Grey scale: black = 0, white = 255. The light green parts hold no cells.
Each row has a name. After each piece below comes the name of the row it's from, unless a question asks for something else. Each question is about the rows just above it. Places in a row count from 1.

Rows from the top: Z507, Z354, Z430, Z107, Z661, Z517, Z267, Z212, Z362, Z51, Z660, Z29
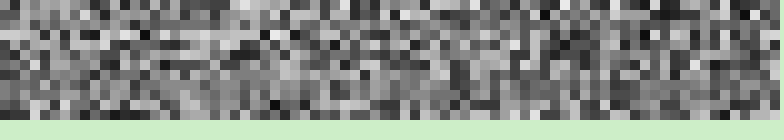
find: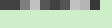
Z29
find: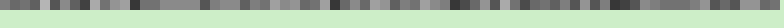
Z362
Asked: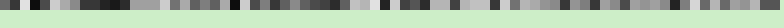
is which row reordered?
Z354
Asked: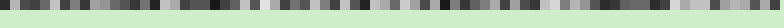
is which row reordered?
Z661
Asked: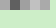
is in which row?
Z267
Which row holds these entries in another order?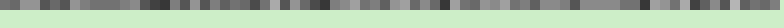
Z362
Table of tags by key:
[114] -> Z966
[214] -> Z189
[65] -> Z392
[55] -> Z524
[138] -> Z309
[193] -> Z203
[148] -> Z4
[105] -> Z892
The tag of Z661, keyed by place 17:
Z524

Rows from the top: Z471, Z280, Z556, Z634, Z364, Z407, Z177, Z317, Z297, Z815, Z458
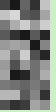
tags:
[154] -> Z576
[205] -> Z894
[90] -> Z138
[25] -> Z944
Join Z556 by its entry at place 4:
Z576
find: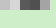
Z280
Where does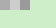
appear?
Z556
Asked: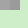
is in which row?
Z364
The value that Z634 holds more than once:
[90]
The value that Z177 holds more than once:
[154]

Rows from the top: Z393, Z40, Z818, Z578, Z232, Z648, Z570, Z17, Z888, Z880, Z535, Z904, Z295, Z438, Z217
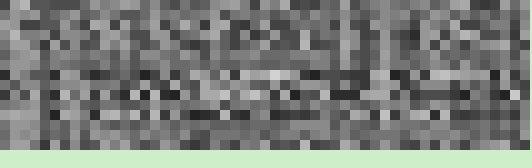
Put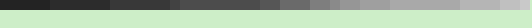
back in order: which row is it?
Z880
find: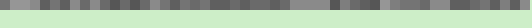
Z295
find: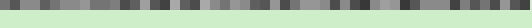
Z888

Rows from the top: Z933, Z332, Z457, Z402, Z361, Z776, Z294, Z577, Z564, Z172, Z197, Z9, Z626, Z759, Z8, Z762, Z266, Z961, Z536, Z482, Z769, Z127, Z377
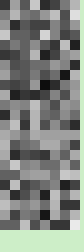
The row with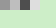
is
Z332
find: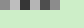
Z626

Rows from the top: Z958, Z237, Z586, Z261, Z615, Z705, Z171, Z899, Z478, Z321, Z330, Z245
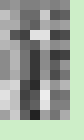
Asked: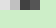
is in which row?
Z321
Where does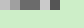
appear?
Z237
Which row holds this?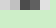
Z330
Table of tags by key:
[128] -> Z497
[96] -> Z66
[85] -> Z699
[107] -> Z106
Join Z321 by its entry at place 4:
Z699
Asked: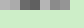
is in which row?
Z615

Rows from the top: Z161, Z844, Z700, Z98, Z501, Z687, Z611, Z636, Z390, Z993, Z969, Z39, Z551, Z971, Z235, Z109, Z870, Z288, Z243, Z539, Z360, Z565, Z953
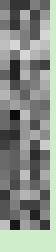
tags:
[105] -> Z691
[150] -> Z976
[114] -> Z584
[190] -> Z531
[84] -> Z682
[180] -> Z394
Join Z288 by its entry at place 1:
Z584
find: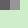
Z109

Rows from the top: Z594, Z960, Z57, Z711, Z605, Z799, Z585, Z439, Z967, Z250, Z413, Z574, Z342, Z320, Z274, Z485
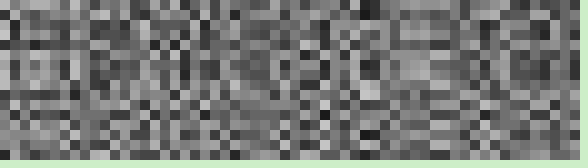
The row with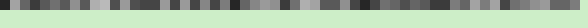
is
Z485
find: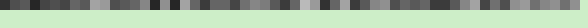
Z605
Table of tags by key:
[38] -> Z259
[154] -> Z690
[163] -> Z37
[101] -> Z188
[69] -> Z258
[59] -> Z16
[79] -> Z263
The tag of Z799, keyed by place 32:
Z263
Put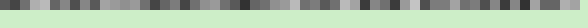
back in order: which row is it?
Z413
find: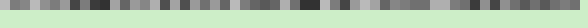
Z967
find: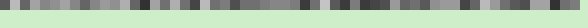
Z413
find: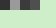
Z711

